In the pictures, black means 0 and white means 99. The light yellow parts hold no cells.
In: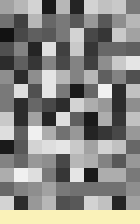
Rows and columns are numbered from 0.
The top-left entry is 63
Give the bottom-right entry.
63
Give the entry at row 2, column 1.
28
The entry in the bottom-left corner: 82
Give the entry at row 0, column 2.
82
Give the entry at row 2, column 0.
7
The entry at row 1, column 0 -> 44
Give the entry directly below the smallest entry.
31
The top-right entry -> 47
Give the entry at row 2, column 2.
37
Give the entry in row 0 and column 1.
71

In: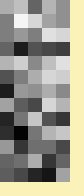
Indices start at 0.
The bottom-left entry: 36
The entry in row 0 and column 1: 74
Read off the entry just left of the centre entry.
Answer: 59
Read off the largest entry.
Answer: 95
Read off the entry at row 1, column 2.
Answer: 83
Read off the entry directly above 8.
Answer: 21
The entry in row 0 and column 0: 67
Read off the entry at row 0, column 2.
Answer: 39
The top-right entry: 56
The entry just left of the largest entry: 49
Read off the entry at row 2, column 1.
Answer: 59
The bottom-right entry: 63
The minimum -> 1
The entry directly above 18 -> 14
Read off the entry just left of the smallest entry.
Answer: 18
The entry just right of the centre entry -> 67
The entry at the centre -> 56
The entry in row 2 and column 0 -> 49

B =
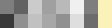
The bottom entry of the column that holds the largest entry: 86
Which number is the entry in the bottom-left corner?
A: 22
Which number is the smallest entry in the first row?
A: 38
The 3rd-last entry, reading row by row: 56

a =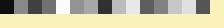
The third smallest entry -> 25
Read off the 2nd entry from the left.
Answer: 53
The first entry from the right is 33
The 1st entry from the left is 6

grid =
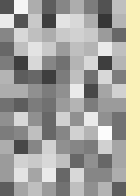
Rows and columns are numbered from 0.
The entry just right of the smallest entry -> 70
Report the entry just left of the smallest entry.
67
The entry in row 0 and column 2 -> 67
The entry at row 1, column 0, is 91
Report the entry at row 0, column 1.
95
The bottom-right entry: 36
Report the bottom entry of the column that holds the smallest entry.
70
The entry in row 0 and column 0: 32
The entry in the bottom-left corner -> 36
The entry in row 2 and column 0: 52
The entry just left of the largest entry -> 70
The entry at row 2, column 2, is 74
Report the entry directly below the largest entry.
81
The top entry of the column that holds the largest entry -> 32
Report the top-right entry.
74
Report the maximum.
98
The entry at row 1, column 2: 78
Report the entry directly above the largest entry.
56

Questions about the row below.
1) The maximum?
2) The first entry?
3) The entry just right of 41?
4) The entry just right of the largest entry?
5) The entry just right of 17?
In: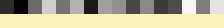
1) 95
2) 17
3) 80
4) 49
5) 1
